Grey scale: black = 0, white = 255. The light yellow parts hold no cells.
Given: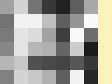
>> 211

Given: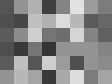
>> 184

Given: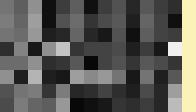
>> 124

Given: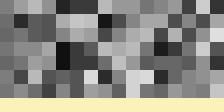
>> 139

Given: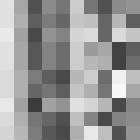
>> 183

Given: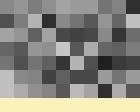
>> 171
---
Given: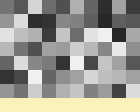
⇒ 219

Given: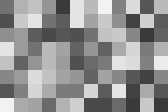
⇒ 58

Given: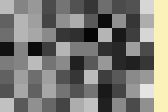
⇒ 144

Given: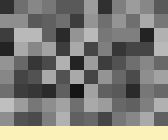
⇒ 96

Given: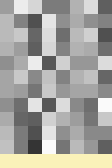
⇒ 95

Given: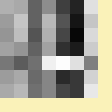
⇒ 232

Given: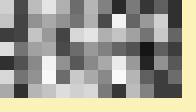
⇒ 61

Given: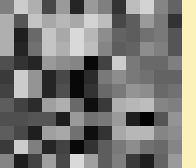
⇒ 154
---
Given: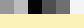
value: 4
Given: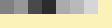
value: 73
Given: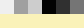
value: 205
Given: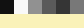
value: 145
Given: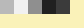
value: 143
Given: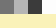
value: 59
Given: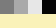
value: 231
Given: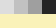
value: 159
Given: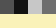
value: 199
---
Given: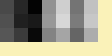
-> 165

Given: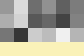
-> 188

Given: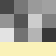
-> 114

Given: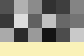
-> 20

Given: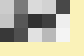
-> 225

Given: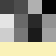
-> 119
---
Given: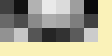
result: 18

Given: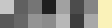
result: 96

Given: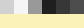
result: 245

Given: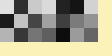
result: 47

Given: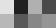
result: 32

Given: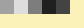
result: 221

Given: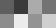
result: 58

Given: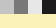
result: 120

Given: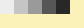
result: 197
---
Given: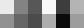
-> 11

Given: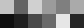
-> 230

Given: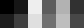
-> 190

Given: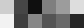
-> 105

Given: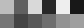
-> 146

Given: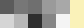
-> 133

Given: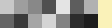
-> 44
